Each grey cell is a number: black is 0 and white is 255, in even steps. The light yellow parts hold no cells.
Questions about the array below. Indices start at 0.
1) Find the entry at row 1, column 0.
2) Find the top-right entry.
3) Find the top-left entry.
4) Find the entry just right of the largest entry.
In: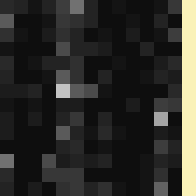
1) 90
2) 55
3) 41
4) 90

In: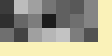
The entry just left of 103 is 47
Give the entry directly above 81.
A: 132
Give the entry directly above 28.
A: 117
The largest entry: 195
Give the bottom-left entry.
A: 111
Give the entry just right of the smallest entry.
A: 96

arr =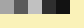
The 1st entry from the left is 165
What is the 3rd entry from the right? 193
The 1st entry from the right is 18
